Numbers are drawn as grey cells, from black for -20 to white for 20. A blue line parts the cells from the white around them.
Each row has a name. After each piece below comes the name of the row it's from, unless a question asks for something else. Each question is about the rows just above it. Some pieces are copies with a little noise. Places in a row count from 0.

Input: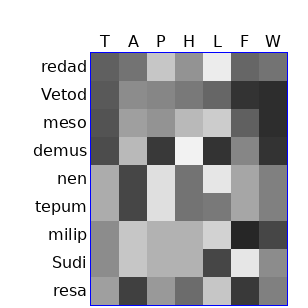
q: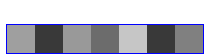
resa
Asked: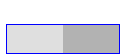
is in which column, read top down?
P
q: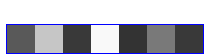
demus
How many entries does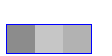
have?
3

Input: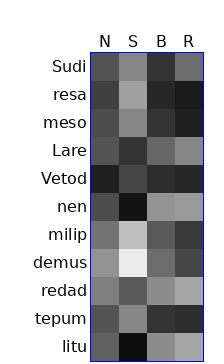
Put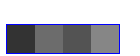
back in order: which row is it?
Sudi
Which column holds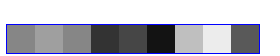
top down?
S
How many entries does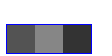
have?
3
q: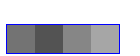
redad
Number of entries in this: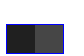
2
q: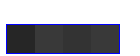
Vetod
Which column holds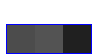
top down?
N

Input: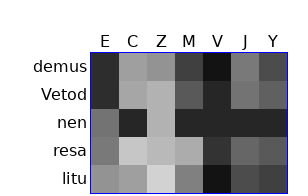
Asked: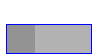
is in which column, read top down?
Z
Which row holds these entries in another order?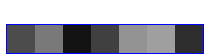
demus
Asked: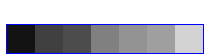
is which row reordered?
litu
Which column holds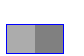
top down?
M
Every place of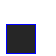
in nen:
1 3 4 5 6
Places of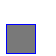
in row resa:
0
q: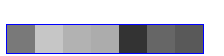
resa

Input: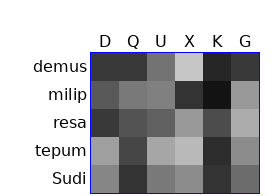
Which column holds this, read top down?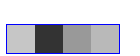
X
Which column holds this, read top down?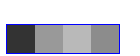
X
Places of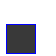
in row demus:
0 1 5

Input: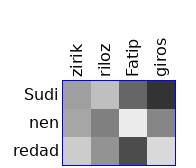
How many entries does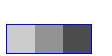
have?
3
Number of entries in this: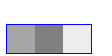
3
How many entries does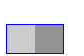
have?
2
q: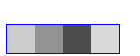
redad

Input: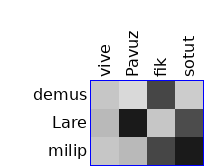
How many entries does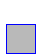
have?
1
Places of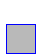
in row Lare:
0
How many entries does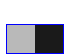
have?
2
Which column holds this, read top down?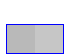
vive
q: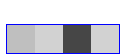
demus
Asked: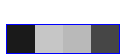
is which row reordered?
milip

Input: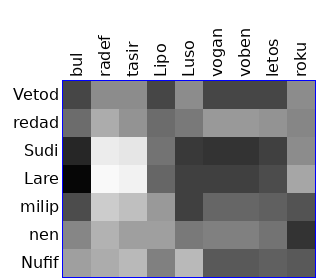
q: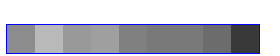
nen
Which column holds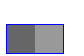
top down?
Lipo
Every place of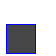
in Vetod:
0 3 5 6 7

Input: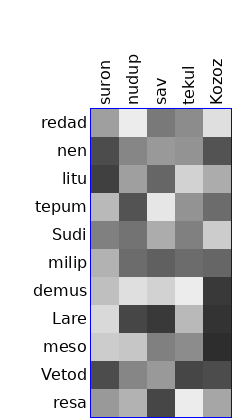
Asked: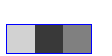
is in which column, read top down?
sav
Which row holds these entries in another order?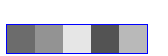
tepum

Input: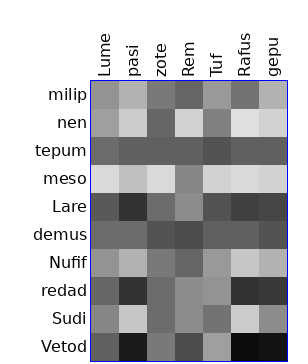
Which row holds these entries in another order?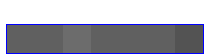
tepum
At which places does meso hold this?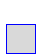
0 2 5
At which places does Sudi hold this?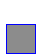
3 6
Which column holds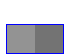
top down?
Tuf
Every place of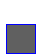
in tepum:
1 2 3 5 6
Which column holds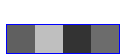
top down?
pasi

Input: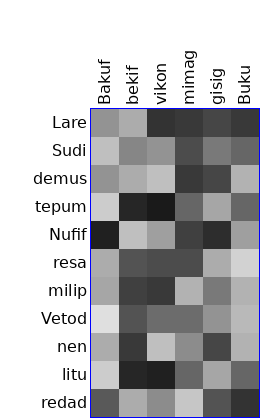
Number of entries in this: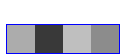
4
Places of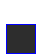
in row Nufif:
4
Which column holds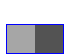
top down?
gisig
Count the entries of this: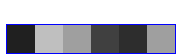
6
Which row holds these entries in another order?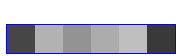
demus
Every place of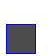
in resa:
2 3

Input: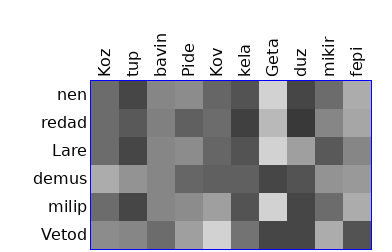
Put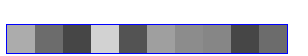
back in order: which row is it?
milip
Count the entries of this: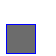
1

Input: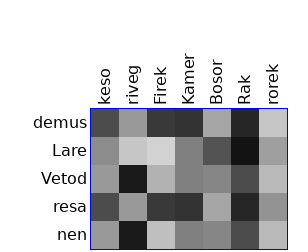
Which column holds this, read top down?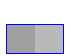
rorek
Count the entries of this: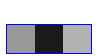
3
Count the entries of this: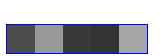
5

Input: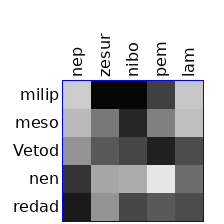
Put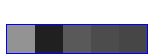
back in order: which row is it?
Vetod
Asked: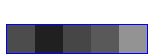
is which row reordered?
Vetod
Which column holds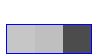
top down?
lam

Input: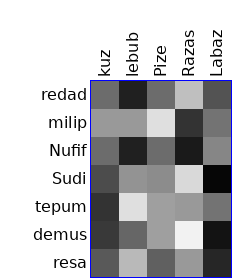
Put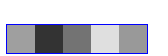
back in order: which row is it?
tepum
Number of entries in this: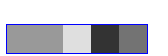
5

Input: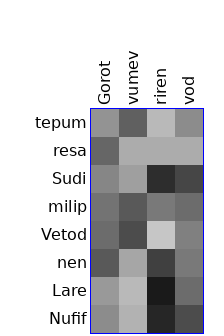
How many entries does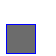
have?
1
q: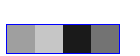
Lare
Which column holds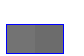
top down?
Gorot
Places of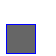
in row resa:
0
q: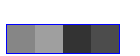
Sudi

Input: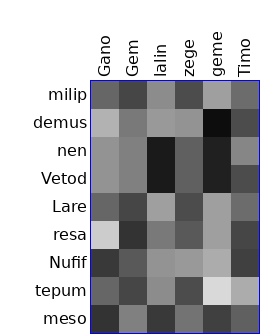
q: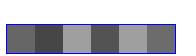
Lare
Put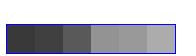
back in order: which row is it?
Nufif
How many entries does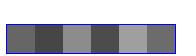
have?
6
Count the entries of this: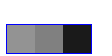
3
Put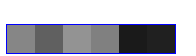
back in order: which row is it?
nen

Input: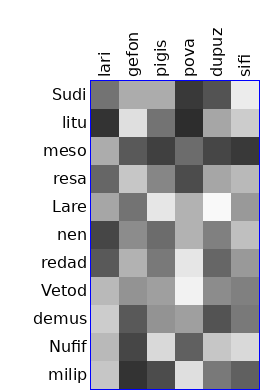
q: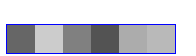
resa
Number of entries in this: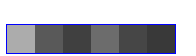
6

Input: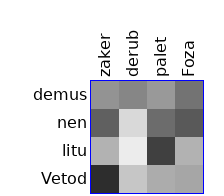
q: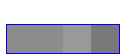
demus
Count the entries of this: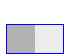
2
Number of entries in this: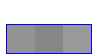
3
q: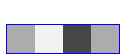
litu
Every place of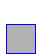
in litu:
0 3

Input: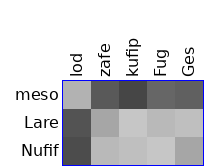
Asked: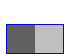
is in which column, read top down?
Ges
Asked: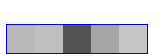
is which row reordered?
Lare

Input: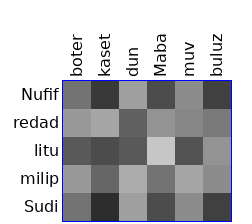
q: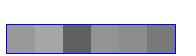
redad
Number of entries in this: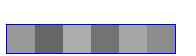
6

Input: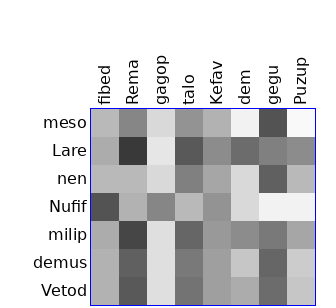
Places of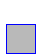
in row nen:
0 1 7
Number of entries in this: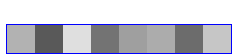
8
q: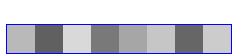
demus
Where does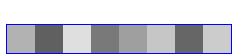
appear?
demus
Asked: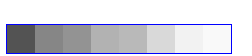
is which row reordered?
meso
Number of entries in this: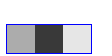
3

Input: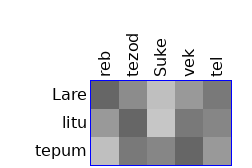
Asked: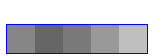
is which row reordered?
tepum
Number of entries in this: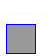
1
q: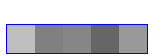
tepum
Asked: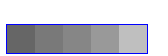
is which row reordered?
tepum
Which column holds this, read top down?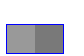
vek

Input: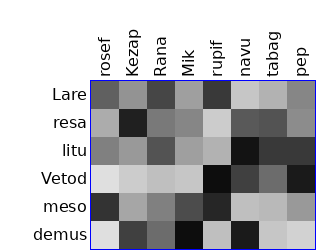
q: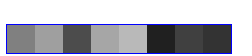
litu
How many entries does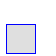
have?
1
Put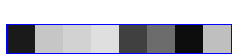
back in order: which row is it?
demus

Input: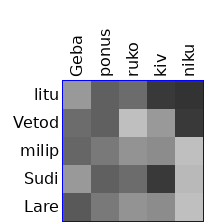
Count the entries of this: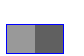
2
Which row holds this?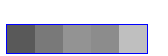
Lare
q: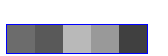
Vetod
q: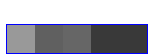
litu
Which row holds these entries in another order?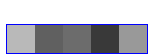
Sudi

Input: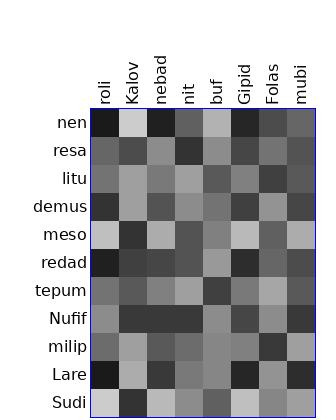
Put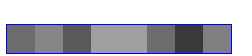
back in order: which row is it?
milip
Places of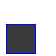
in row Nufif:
1 2 3 7
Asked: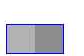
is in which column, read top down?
buf
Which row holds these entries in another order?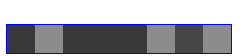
Nufif
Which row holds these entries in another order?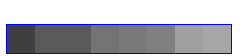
tepum

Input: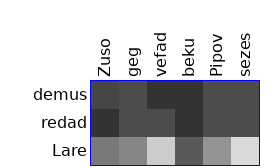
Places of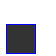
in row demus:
2 3
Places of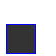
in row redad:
0 3
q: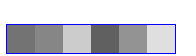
Lare
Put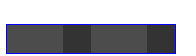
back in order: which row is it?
redad

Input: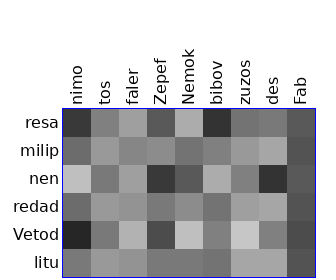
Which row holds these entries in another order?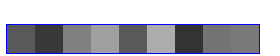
resa
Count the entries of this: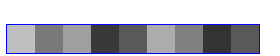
9
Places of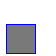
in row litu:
0 3 4
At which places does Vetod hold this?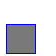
1

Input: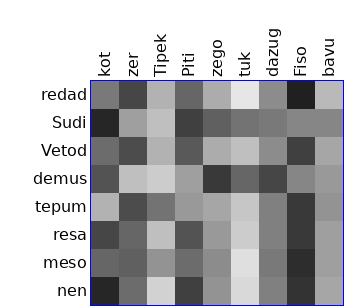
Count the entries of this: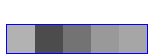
5
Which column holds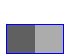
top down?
zego
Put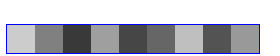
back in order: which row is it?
resa

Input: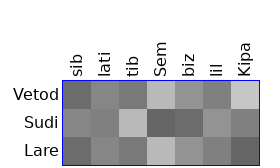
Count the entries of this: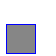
1
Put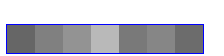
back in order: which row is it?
Lare

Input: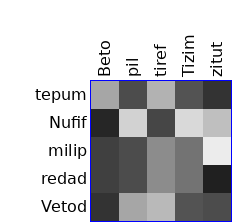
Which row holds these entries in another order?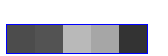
Vetod
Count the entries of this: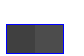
2

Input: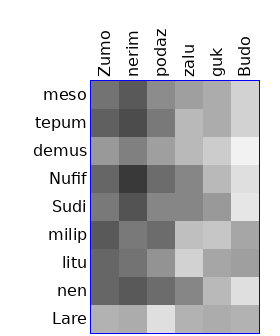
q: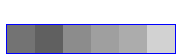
meso
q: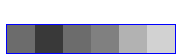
Nufif
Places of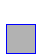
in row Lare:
0 3 5
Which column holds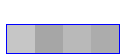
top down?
guk

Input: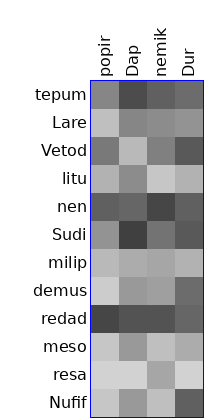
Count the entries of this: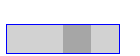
4
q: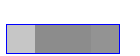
Lare
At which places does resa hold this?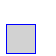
0 1 3
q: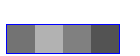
Vetod
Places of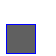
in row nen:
0 3
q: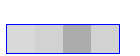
resa

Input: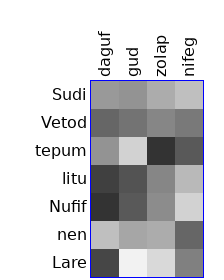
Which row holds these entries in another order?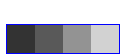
tepum
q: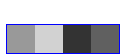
tepum

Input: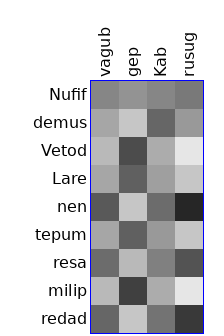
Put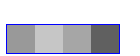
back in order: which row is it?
tepum
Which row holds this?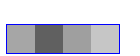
Lare
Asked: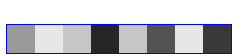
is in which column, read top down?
rusug
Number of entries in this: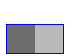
2

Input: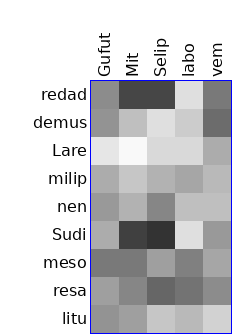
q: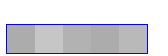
milip
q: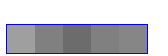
resa

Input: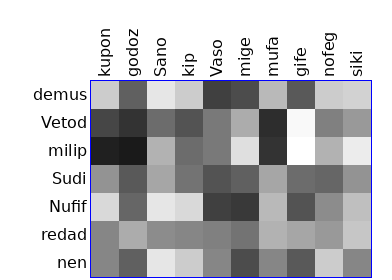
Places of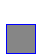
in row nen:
0 4 6 9
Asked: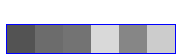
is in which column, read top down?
kip

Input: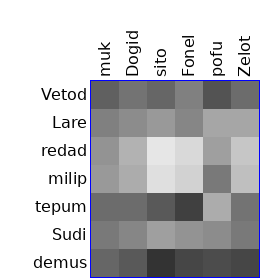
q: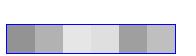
redad
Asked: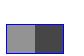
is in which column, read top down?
Fonel
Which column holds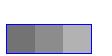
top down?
Dogid
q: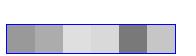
milip
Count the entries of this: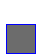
1

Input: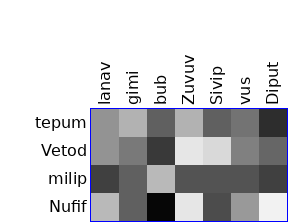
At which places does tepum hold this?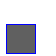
2 4
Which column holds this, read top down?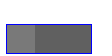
gimi
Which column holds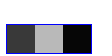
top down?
bub
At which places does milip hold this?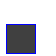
0 6
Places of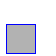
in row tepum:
1 3
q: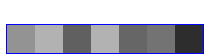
tepum

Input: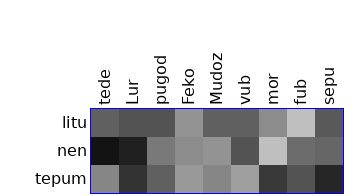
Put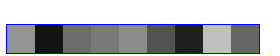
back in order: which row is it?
nen
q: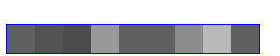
litu
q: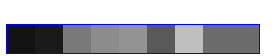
nen
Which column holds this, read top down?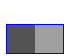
vub
